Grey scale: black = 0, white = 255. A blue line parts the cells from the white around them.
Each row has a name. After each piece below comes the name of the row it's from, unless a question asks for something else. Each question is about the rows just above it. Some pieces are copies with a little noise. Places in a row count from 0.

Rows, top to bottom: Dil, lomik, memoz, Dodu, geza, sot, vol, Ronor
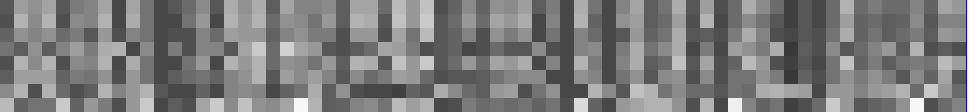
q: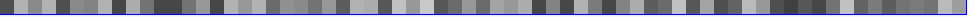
geza
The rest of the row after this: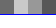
[ 99 107 145 247  79 107 131]
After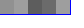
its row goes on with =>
[ 79 178  71 107 138 115  87  64  87  71 107 158  99 107  93  99 138  87
 131 131]
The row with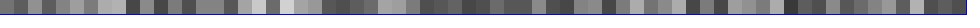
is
Dodu
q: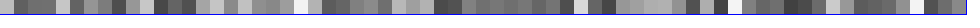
Ronor
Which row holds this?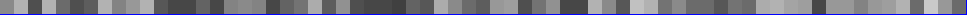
vol
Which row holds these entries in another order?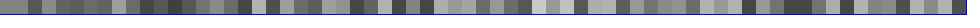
lomik

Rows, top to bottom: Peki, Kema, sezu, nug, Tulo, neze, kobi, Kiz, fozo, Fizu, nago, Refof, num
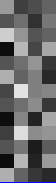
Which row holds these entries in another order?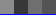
Kiz
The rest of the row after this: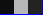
[154]

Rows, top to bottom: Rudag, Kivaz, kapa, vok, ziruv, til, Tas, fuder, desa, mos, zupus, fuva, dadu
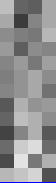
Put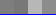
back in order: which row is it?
kapa
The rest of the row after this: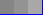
[114]
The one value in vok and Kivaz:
[133]
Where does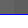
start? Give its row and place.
Rudag, 1
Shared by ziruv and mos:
[133]
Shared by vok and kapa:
[140]

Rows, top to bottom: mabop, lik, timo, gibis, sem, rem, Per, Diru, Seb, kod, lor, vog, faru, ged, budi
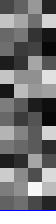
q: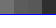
lor
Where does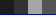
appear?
sem

